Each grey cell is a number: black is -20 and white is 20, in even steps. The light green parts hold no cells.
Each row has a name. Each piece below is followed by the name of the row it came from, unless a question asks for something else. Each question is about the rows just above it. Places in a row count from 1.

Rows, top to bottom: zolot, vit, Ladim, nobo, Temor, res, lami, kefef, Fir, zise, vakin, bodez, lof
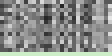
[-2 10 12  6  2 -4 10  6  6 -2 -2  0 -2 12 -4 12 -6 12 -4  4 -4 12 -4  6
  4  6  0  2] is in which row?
vakin
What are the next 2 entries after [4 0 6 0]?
[ 2 -2]
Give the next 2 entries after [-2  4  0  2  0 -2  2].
[0 2]
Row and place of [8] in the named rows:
Ladim, 25
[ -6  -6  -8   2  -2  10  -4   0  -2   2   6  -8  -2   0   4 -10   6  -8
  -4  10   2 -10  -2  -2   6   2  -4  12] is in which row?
lof
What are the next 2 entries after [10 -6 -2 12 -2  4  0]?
[ 4 -8]

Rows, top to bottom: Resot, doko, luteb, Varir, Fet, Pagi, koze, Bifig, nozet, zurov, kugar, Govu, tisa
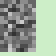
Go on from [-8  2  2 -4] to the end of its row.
[-4]
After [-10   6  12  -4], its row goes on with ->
[-10  -8]
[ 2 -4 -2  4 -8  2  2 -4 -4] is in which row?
Resot
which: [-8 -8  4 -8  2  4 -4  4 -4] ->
doko
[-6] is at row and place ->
Govu, 1
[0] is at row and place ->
zurov, 9
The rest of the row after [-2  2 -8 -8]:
[-2  2]

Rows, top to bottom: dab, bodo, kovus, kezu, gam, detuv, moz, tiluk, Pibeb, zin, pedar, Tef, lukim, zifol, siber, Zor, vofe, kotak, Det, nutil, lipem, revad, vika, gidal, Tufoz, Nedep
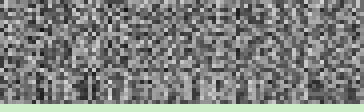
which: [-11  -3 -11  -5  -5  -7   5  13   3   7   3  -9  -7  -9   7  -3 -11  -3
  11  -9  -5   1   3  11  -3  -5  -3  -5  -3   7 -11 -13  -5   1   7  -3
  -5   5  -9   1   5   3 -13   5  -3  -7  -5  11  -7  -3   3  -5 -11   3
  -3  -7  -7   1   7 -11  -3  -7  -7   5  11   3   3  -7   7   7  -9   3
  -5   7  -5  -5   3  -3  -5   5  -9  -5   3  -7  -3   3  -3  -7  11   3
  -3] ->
siber
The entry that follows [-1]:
[7]
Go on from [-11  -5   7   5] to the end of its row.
[  3  11  -9   3   3  -3   5  -5  -5  -7  11   7  -3   5  -3  -3  -3   1
   3 -11  -3   3   1   3   7  -5  -9  -9  -5   1  -7  -5   1   5  -7 -11
 -11  -5   3]
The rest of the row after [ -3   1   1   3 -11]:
[ -5   5   5   3  -5   1   3  -7  -9   1  -9  -7   9  11  -3  -3 -13  -9
   1]
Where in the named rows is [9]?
moz, 85
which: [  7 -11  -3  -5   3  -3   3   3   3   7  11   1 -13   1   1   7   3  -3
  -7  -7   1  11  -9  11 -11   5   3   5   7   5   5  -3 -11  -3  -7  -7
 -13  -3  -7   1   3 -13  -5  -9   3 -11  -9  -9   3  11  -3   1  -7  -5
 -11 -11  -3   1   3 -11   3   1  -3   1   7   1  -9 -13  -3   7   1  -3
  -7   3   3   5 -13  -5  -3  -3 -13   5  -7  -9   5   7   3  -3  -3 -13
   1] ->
Pibeb

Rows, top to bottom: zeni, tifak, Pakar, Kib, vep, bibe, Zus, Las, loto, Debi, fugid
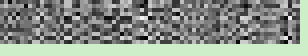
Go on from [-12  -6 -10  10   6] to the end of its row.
[ -4   6  -4  -2  -6  -2 -10  -4   4   0   6   0  10 -10   0   6  12  -4
 -12 -10  -2  -6  -6  -4   2  -4 -18  10   2  -6]
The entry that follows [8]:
[-6]
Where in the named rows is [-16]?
vep, 65
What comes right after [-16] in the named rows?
[6]
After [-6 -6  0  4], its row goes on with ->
[-12  -4   0   2 -10   6  -2  -4   2   4   0   6   6   4   0   0 -10 -10]
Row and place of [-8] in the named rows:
loto, 15
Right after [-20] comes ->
[14]

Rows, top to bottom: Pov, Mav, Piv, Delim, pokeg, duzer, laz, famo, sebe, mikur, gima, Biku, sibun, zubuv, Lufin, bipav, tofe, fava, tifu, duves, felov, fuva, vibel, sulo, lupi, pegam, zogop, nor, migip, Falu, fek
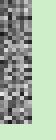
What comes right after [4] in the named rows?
[2]
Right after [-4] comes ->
[8]

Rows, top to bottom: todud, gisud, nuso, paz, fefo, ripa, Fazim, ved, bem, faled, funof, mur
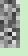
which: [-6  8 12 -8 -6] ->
ved
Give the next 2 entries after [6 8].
[-8 -4]
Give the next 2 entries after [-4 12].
[ 4 -4]
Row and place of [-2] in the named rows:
bem, 5

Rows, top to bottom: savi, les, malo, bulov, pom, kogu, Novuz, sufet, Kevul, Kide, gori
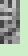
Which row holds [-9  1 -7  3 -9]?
kogu
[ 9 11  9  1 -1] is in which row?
pom
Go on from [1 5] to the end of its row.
[3]
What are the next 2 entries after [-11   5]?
[-7  5]

